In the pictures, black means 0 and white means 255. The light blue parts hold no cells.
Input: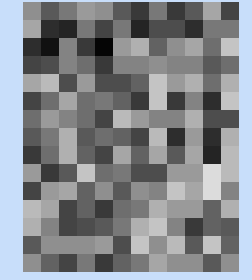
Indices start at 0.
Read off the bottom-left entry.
143
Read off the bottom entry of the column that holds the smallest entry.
57
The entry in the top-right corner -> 68
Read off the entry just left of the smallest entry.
57
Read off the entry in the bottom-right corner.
143
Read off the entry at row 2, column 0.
45
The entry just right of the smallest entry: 154
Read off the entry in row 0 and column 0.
143
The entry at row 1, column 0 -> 166
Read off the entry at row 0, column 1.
89
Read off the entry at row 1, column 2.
36
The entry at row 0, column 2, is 120
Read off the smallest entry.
5
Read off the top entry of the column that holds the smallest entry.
143
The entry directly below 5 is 57

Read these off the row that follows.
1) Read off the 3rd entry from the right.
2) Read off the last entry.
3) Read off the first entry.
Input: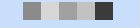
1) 161
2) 59
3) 139

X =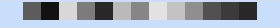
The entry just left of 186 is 40
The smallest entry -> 18

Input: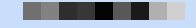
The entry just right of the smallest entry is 88
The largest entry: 208
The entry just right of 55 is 4

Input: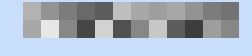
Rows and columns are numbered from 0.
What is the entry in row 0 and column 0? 178
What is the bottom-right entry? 135
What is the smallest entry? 61
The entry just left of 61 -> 93
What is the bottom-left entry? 168
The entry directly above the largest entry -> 147
